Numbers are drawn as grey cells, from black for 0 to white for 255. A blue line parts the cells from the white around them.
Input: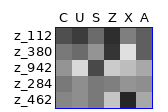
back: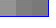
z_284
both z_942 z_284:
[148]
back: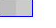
z_942

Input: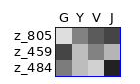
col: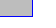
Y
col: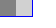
V
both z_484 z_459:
[189]
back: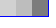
z_484
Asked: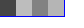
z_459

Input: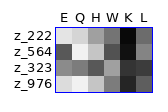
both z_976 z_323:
[124]
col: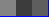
L
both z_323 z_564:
[88]

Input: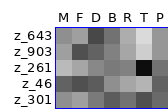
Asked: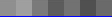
z_301
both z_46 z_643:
[143]
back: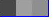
z_643
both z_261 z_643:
[114]
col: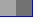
R

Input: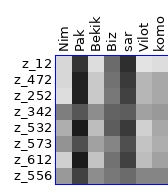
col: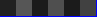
Pak
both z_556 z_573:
[133]

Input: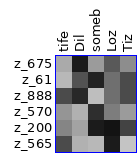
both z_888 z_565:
[75]
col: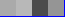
tife
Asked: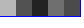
z_61
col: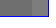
Loz
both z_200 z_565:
[27]

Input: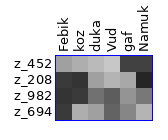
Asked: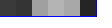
z_208
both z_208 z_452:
[160]
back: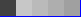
z_452
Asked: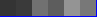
z_982
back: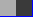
z_694
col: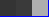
koz
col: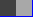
gaf

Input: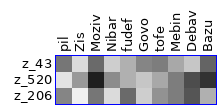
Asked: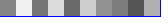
z_206
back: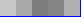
z_43
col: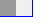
Zis
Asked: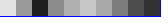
z_520
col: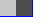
Debav

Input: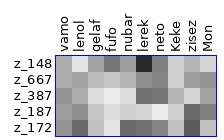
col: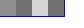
lerek
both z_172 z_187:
[105]
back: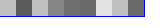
z_172
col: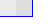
fufo
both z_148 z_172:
[227]
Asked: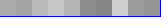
z_667

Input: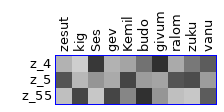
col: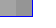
givum
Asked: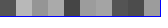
z_5

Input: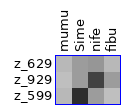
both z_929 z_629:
[156]
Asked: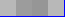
z_629
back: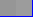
z_629
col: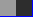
Sime
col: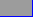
Sime
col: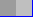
fibu

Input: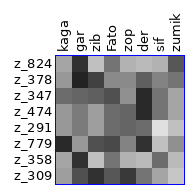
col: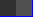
gar
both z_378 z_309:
[116]
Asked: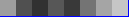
z_309

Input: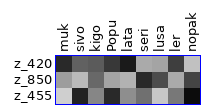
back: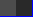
z_850
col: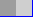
muk
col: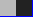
sivo
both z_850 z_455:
[41]

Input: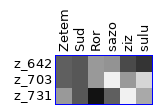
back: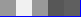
z_703
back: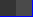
z_642
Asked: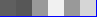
z_703

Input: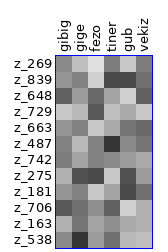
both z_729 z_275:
[200]
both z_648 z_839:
[208]
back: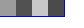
z_275

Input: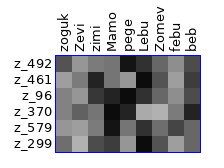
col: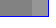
zoguk
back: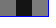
z_579
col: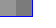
Zevi
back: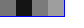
z_579
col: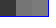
zimi

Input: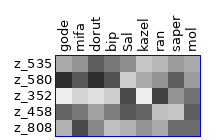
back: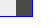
z_352
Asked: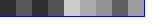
z_580
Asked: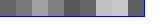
z_458

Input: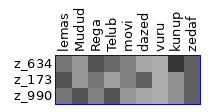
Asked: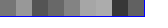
z_634
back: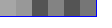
z_990
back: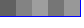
z_173
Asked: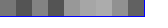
z_990
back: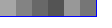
z_634

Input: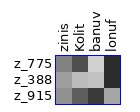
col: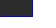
lonuf
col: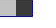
banuv
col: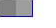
zinis

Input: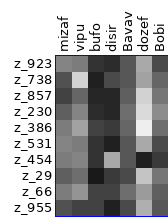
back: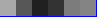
z_531
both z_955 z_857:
[66]

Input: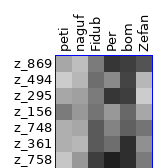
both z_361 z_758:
[46]
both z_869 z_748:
[167]

